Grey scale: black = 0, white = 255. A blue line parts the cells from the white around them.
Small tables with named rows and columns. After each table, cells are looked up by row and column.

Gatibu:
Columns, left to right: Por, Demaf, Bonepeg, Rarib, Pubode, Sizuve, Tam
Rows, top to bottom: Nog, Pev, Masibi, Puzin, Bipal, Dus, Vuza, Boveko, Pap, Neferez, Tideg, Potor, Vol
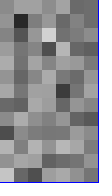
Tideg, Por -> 180
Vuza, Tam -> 163
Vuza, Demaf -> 118
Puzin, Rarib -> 79
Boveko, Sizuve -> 149
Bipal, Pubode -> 160
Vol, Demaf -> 103
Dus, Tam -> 149
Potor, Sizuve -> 116

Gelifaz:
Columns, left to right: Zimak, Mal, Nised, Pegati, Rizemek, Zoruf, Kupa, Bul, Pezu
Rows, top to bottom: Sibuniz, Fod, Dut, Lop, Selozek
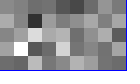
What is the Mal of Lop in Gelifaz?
255
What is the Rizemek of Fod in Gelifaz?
125
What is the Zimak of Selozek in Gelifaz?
109
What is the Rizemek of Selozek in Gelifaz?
137
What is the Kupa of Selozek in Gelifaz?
158
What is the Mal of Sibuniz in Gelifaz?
129
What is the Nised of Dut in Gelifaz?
220
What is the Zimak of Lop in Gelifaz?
162
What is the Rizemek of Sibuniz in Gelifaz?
85
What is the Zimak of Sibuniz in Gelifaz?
138
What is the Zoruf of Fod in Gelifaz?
143
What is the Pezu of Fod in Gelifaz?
166
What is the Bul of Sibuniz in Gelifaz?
149
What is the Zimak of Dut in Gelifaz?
134
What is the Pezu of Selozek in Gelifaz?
108
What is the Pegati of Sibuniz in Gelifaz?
114
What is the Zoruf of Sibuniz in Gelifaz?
72
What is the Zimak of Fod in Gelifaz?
172

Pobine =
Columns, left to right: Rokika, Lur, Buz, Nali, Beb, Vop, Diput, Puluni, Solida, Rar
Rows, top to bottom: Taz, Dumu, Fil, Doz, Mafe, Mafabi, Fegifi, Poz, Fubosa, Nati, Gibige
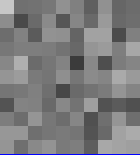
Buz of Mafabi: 122
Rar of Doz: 167
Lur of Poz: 131
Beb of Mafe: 131
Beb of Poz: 136
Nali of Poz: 105
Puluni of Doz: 155
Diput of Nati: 83
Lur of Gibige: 111
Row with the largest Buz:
Fubosa

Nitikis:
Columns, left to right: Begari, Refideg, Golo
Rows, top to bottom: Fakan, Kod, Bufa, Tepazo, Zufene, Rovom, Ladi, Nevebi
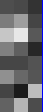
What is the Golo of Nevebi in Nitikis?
76
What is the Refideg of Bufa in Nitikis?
231
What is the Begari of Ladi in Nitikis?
68
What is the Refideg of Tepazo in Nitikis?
95
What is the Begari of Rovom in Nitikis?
144
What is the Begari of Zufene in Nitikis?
70
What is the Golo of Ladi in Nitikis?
189
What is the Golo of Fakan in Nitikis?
51
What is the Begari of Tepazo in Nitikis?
128
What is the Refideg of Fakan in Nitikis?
73
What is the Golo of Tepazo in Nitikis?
39
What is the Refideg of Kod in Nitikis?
158
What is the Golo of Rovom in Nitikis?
85
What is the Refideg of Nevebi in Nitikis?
181

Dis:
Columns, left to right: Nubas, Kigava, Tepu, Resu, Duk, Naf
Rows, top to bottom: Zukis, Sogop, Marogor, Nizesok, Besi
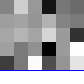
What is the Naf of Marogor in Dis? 50
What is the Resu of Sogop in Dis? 178
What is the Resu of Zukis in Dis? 20
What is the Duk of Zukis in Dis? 119
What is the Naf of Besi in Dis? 228
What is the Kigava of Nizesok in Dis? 123
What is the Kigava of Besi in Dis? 122
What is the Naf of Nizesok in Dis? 254
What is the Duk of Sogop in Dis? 131
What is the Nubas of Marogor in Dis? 166
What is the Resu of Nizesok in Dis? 2
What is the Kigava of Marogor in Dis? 180
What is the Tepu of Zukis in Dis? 152
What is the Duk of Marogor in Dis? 155
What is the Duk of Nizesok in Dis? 155

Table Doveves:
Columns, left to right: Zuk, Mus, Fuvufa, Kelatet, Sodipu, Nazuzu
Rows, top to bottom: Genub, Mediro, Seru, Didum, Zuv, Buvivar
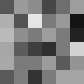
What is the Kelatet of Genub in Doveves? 71
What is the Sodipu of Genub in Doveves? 110
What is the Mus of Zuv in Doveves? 123
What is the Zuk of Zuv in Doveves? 169
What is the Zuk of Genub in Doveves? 87
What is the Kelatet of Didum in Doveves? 47
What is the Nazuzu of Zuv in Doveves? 148
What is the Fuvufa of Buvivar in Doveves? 51

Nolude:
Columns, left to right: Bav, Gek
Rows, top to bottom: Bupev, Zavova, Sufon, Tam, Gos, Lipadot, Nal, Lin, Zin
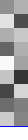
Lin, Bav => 108
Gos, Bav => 249
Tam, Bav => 101
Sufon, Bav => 174
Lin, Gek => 127
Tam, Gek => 176
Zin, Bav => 204
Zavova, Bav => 226
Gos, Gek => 163
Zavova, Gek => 78
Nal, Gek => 213
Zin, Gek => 133
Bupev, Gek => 177
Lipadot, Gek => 53
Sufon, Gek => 200
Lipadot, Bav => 197
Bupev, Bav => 144
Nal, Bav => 70

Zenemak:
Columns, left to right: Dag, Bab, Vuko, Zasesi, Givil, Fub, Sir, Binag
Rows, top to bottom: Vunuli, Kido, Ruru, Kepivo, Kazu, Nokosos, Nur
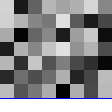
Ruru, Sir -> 200
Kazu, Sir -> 46
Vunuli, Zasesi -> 183
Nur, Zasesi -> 172
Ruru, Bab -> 4
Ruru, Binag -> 14
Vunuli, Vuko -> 98
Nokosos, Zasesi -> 109
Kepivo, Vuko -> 135
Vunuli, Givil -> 163
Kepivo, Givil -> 224
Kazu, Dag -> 182
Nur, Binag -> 185

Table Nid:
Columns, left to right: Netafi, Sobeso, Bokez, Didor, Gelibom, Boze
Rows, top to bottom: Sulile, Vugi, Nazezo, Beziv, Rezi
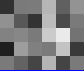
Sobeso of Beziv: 157
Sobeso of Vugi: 88
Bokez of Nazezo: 122
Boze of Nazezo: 115
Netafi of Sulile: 49
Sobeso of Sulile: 122
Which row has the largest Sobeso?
Beziv

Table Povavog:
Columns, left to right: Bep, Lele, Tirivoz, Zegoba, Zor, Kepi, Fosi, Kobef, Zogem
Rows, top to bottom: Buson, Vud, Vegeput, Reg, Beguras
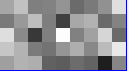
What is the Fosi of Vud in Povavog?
178
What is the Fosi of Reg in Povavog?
136
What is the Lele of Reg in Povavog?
179
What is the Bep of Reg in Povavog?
198
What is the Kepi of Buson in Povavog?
107
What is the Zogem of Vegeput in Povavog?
106
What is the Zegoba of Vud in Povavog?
126
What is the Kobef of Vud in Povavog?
106
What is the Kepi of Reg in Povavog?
174
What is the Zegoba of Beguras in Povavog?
97
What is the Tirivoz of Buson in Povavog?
127
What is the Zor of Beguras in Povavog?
93
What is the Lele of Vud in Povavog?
153
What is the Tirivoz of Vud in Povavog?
190
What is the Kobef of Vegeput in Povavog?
214
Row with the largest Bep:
Vegeput

